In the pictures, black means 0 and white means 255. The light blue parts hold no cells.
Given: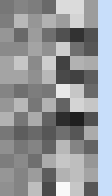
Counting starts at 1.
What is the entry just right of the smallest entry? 80
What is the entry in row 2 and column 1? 125
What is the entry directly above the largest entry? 178
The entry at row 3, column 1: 150
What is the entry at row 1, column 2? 132
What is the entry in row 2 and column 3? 150
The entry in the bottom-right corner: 86
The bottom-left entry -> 144
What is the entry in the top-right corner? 156
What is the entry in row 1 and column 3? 125
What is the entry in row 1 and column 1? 119
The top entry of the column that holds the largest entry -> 219
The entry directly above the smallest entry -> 212
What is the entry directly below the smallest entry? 86
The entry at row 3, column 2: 105
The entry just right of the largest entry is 198
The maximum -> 248
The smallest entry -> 31
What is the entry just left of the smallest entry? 44

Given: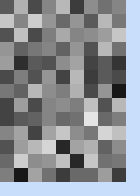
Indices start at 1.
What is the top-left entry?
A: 90
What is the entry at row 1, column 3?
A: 74
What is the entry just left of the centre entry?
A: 141
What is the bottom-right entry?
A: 60
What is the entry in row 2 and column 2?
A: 133
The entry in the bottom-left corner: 126
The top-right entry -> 133
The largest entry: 228
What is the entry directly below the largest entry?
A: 119
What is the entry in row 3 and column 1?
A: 82
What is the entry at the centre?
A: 126
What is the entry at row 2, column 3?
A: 205
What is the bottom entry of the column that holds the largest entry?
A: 105
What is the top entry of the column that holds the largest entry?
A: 141
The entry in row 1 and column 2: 177
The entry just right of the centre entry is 177
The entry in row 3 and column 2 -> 192
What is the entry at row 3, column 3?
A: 74
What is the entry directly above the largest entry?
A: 192
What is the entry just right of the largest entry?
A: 105

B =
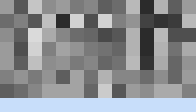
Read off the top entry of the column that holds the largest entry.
197
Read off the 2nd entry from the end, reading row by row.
170
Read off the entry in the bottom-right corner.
128
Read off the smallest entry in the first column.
94
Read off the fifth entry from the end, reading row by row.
155
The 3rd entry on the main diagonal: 218
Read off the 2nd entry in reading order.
87
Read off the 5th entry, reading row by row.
155
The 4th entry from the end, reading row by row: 141
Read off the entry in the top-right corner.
155
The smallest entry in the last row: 87
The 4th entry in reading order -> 141
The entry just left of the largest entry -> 94
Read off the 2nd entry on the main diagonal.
128
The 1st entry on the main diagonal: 155
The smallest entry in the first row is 43
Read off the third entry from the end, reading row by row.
170
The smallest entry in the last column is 79
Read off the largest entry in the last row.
203
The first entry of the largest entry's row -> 141
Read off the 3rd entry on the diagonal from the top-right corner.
185
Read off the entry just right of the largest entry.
170

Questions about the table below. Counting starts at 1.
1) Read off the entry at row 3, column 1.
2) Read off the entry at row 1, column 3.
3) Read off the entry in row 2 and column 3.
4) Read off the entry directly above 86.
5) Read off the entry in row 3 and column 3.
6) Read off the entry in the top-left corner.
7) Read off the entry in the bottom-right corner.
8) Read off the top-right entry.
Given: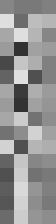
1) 167
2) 121
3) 189
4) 93
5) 181
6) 134
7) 141
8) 128

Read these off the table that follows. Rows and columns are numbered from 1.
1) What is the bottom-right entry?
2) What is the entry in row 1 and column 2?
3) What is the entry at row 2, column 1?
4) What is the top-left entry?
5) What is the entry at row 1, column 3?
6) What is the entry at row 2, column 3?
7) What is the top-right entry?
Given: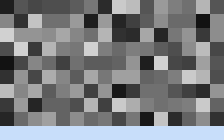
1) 49
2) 85
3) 134
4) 30
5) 71
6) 195
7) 85

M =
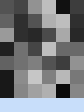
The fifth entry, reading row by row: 17
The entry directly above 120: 146
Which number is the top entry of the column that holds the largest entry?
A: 146
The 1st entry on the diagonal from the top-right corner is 61
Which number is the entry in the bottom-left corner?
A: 24
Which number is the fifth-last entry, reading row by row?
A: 134
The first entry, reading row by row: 83
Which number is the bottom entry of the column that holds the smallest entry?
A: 11
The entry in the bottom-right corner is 134
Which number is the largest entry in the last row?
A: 176
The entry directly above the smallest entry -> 184
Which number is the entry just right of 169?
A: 40
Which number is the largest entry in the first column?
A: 154

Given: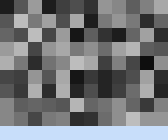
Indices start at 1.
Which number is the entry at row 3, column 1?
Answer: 101
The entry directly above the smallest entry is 94
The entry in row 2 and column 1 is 86
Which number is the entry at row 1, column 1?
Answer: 29
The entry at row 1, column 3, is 155
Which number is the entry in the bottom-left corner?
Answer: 135
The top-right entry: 168
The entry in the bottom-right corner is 149
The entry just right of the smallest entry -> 143
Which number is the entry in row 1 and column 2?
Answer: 86
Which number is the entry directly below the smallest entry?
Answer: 161
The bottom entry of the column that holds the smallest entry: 149
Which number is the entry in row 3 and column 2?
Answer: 78
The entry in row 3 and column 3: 189
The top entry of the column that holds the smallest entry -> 128
